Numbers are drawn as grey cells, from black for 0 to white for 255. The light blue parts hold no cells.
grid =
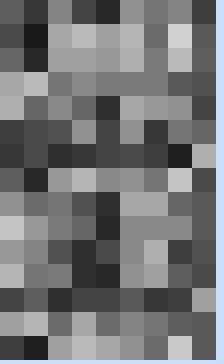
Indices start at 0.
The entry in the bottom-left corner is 62
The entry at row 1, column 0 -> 74
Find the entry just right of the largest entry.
89
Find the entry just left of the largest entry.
108
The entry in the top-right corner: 62
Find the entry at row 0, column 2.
131
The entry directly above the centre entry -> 68
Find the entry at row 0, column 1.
55
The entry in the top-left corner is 95
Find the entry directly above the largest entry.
131
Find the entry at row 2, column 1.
39
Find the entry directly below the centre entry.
47
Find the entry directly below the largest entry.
187
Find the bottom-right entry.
89
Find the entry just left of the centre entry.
180
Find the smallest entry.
25
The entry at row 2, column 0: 102
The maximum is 209

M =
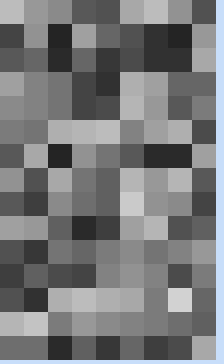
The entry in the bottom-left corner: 110
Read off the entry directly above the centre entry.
116
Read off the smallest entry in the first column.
62
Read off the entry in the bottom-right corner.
168
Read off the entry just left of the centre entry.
116
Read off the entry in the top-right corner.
81
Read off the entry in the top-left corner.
188
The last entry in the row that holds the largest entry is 102
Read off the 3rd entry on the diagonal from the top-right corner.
49
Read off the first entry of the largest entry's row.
81
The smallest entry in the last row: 42
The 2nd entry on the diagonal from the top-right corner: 36
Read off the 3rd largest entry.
195
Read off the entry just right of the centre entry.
181
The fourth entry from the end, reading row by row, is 102
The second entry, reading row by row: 152
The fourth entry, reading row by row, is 88
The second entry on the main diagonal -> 146
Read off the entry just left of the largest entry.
123
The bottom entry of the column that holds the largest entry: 75
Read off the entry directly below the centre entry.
96
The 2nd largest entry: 202
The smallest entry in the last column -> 68

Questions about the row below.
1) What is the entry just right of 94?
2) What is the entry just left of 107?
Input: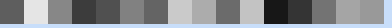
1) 229
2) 172

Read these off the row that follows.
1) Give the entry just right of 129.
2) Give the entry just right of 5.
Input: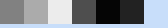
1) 171
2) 34

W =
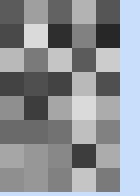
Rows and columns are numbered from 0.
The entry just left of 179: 98
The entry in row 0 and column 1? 159
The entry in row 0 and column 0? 91
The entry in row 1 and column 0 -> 73
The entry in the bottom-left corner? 143
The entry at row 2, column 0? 185
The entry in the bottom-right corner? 122
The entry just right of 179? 85
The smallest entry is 39
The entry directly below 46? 197
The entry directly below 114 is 136

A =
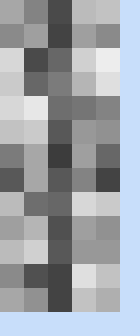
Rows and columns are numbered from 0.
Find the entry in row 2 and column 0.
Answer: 215
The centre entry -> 60
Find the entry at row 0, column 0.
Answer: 167
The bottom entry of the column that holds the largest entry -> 175
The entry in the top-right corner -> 194
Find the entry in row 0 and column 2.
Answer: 74
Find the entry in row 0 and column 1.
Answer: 131
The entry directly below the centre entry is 88
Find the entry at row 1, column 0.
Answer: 138
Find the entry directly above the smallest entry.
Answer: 88
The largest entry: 237
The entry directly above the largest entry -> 138
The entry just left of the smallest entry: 167
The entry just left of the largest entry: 208
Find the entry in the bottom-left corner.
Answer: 167

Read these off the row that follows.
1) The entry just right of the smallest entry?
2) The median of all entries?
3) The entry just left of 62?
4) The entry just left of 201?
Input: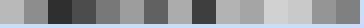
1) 76
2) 149
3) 172
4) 209

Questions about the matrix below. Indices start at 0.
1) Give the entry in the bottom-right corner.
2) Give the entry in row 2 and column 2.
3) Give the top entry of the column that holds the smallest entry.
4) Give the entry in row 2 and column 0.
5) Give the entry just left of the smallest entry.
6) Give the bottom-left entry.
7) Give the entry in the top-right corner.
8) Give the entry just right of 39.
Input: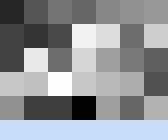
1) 178
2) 109
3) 101
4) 67
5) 61
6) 144
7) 151
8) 86

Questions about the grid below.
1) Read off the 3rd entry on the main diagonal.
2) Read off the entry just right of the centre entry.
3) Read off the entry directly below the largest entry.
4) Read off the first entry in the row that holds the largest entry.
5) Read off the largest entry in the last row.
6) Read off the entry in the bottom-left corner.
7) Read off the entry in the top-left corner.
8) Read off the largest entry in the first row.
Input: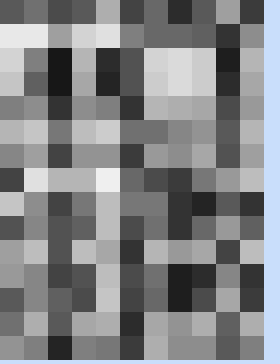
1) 23
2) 75
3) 189
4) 67
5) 174
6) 147
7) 89
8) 174

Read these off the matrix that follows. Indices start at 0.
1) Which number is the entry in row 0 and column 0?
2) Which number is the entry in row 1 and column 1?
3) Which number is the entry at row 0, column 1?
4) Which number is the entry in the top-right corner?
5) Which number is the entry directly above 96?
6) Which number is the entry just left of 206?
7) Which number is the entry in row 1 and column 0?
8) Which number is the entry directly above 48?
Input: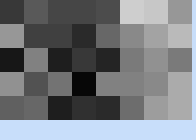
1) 56
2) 64
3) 89
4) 151
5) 145
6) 76
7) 151
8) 7

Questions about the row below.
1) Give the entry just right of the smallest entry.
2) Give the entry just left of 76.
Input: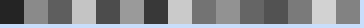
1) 138
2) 196
